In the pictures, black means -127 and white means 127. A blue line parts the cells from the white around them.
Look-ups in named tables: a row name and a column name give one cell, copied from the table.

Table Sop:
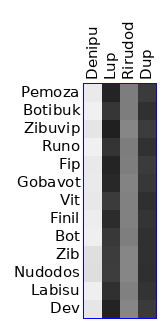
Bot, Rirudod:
-1
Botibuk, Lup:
-73
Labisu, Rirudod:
0
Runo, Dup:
-78
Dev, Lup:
-92
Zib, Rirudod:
6

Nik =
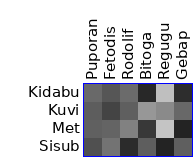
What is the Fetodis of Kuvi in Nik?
-59
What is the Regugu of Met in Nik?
68
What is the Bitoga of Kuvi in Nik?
23
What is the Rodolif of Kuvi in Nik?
-32
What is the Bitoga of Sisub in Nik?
-33
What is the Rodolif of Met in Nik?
1
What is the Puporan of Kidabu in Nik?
-22
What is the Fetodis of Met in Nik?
-27
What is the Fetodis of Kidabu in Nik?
-41
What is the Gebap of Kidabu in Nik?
-82
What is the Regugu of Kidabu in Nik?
63
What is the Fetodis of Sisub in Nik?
-12
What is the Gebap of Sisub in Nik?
-32
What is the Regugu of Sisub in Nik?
-92

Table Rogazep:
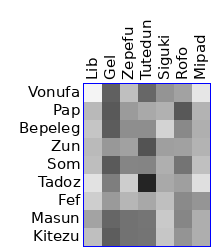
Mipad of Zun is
51
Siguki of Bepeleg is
83
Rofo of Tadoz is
31
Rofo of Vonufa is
34
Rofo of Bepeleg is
9
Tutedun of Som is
4
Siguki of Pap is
49
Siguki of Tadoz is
41
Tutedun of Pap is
41
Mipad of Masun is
46
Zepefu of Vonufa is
63
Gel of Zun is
24
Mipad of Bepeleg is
47
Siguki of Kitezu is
70
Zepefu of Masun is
-13
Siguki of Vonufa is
20
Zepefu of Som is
5
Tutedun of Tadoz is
-91
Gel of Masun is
-25
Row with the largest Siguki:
Bepeleg

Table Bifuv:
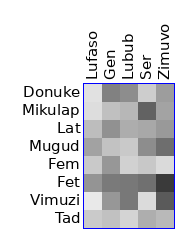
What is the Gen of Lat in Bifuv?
17
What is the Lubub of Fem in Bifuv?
81
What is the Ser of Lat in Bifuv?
40
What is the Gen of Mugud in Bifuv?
66
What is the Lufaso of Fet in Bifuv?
20
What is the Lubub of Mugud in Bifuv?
73
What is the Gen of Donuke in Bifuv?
1
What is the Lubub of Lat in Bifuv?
45
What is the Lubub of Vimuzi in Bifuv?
-7
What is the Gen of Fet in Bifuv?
-5
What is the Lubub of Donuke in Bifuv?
13
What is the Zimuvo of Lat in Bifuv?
25
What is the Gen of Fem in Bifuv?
23

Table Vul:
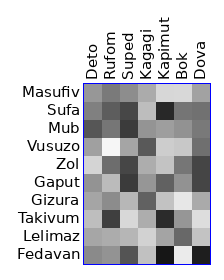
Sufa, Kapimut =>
-87
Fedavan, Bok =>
107
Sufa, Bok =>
-10
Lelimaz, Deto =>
38
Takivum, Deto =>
62
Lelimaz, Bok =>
-23
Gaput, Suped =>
-68
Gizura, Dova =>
42
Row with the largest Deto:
Zol

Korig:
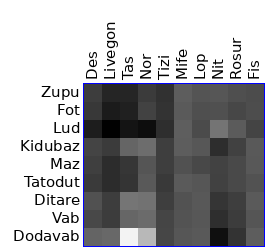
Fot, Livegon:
-100
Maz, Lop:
-55
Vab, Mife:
-44
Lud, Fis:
-59
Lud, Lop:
-52
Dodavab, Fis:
-34
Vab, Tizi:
-58

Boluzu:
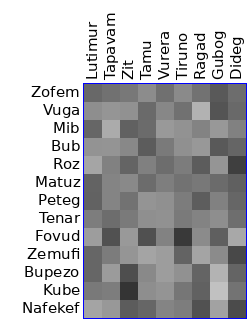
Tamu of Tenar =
15
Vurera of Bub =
-5
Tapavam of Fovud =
-46
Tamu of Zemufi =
36
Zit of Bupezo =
-49
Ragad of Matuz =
-7

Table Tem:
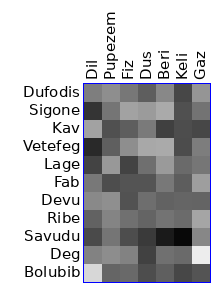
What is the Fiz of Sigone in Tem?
34
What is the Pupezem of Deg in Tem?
13
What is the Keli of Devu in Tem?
-26
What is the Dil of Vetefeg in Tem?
-86
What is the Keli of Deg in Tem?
-21
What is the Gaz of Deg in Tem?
109
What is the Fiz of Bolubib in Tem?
-22
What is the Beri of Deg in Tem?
-15
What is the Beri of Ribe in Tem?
-12
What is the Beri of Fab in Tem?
-7
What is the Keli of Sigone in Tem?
-47

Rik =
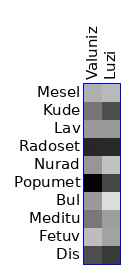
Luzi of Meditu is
30
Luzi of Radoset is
-86
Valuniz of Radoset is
-88
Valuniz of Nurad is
22
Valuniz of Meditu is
-7
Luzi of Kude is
-49
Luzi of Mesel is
58
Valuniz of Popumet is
-124
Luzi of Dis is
-70
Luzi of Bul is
93
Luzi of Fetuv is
34
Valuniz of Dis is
-50
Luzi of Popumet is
-56
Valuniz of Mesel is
48
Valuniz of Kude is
-9
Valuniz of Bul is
26
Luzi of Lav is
24

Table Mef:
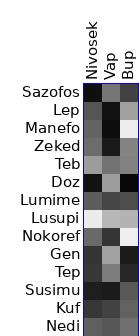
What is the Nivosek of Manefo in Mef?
-28
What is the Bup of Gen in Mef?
-99
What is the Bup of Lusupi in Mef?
51
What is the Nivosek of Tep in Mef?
-72
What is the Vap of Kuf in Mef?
-61
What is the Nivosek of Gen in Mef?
-75
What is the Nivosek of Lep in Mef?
-42
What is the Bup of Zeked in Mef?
4
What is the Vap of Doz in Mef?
29
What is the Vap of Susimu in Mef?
-100
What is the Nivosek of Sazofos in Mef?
-112
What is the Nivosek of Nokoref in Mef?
-22

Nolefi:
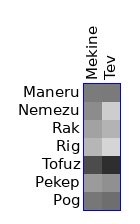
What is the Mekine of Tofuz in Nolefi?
-51
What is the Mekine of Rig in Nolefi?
54
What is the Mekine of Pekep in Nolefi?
27
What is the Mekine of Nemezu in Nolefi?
12
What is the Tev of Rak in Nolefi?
51
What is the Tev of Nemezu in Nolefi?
77
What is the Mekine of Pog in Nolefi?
-8
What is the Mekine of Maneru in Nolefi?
-4
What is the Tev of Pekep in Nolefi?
16
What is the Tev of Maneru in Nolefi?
-5
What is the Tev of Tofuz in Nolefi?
-81
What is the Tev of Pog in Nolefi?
-17
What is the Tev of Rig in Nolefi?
85

